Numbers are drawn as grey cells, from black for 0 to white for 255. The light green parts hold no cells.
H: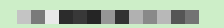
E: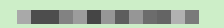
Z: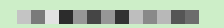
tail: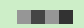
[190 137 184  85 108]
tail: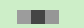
[ 93 150 108 100 177 122]
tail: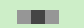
[ 50 190 137 184  85 108]

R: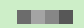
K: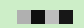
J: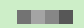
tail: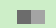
[135  87]
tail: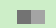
[135  87]
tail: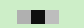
[23]

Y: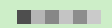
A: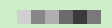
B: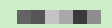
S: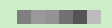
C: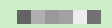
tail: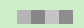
[202]
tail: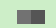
[188]
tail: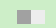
[114]
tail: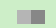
[196 141 202]

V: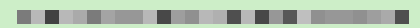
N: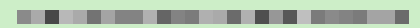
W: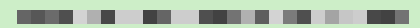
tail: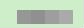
[79]
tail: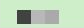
[123 164 151 151 184  72 158 144 184 176  79 184  72 151  87 191 144 151
 151 144 158 170  79]
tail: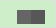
[107  79 211 176  72 205 205  66 101 205 205  79  66 115 176  94 211 123
  79 205 164 198 205  72  66 115]
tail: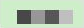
[144 151 151 144 158 170  79]

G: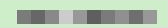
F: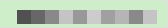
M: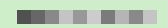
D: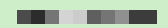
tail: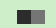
[212 204  95 117 144  60  60]
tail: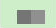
[60 60]
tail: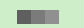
[111 152]

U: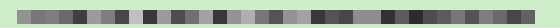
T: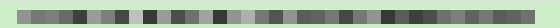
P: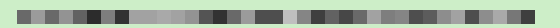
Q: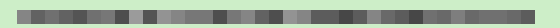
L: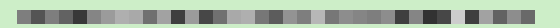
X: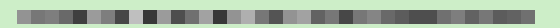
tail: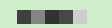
[ 63 162  98 141 105]
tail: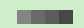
[112 105 126 105 112 112 105  92]
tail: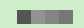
[119  78 119 133  98  78 147 133  92  92  71  92 133 105  92  71 112 105
 126 105 112 112 105  92]

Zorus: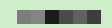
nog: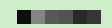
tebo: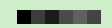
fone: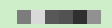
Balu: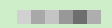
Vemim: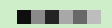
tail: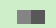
[82 41 54]
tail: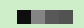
[41 54]
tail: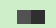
[145]
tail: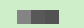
[41 54]
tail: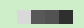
[145]
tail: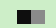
[ 35 168 104 189]

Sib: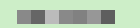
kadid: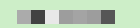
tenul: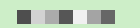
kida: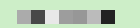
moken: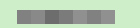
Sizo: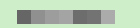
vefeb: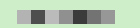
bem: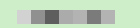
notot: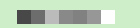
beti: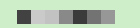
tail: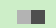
[187 144  59 115 151]
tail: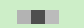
[144  59 115 151]
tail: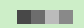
[129 151 254]
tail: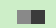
[115 151]
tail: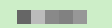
[94]
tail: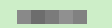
[144]
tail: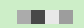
[151 187  34]

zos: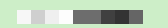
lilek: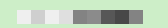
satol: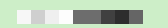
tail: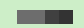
[101]
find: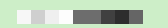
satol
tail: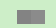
[ 87  72 131]

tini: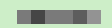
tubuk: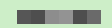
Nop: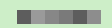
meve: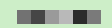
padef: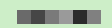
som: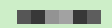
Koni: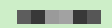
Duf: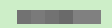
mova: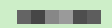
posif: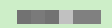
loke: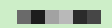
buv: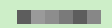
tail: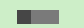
[ 93 147]
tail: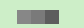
[141]
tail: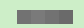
[128 128]
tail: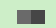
[122 154  43 128]
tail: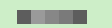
[141]
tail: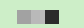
[70]
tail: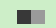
[162  56  86]

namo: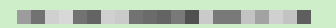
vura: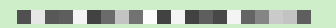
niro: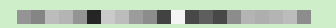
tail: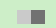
[107 100 121  80 202 121 121 195 162 208 195  94]
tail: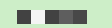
[244 100 133 202 195  94]
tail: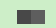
[ 72 140 180 174 180 188 140]
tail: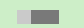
[195 162 208 195  94]

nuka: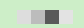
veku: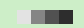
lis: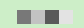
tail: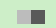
[227]
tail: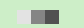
[45]
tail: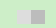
[ 89 227]
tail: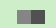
[45]
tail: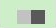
[227]
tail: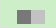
[ 89 227]

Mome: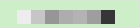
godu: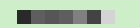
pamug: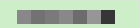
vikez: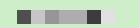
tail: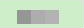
[158  54]
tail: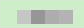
[158  54]
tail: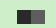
[ 86  94 128  67 212]

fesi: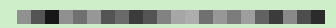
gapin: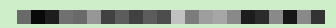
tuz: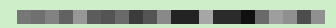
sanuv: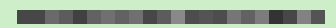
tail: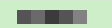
[166 173 112 151 124 158  98  59 137  77  43]
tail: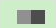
[144]
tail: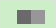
[ 65  92  65  92  77 193 124 158 166 137  29  43 137  23 137  51]

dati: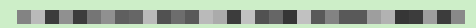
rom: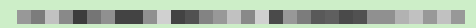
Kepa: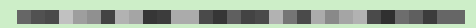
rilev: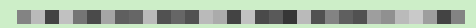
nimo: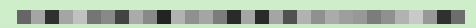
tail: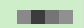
[ 67  67 144 208  67  81 131 152 193 137 208  74 152 124  89  95  74  81
 144 144 178 193 152 193 152]
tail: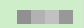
[193 152]
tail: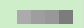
[144 178 201 152  48 109]
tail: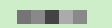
[ 35 178 144 165 124  42 165  42 165  81 178 144 171 158 152 124 144 178
 201 152  48 109]
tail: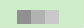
[152  48 109]
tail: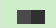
[109  95  60 102 102]
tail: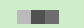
[ 89 186 171  60 193  81 102  54 193  89 131  89  89 158 178  54  60 158
  60 137]

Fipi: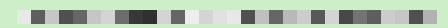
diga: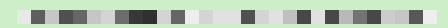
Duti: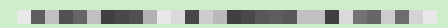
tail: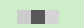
[ 72 115  94 204 198  80 178]
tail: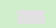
[ 80 212 225 192  72 225  72 185 115  72 204 198  88 238]
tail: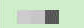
[238]
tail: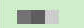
[198  80 178]
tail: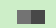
[204 198  88 238]

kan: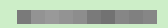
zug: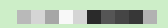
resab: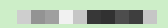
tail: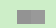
[147 141 122 114 134 128 134]
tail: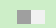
[198  55  49  77  62 198]

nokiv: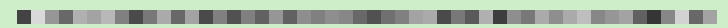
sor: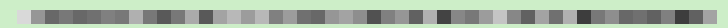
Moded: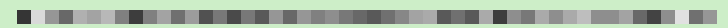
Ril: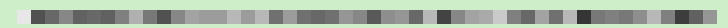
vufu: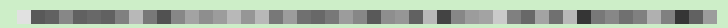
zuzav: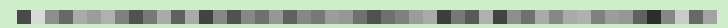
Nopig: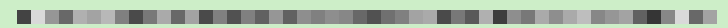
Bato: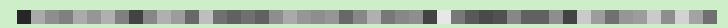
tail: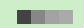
[202 128 104 163 112 184  53 120 128 120 142 184 128  61  97 150]
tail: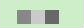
[163]

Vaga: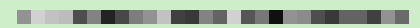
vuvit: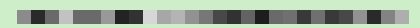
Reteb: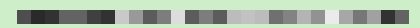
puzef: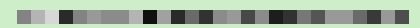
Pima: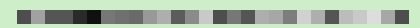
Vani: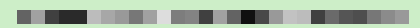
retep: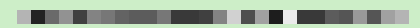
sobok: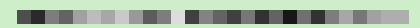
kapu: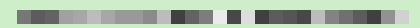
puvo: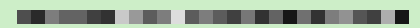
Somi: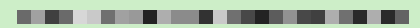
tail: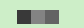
[209  85 119  16 146 139  78  57  99  99  64 146 106]
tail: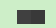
[131  99 209  85 119  16 146 139  78  57  99  99  64 146 106]
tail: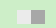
[119 161  50  99]
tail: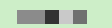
[ 72  35  92 146  72  64 174 112  42 174  42  99]
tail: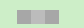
[153 153 139 188  64  99 125 235  72 221  64  92  85  72 188 131 112  92
  64 146 209]
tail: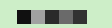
[139 153  72 139  29  50 119  85 153 153 106  57 153  78]

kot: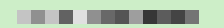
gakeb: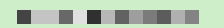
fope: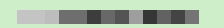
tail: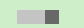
[224  48 183  98 158 123  92 176 131]
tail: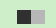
[ 98 158 123  92 176 131]
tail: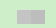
[110 110  61 104  84 158  54  98  68 116]
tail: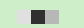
[ 98 158 123  92 176 131]
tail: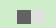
[144 104  84 158  54  92  68 116]
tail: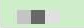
[ 48 183  98 158 123  92 176 131]
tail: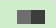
[104  84 158  54  98  68 116]

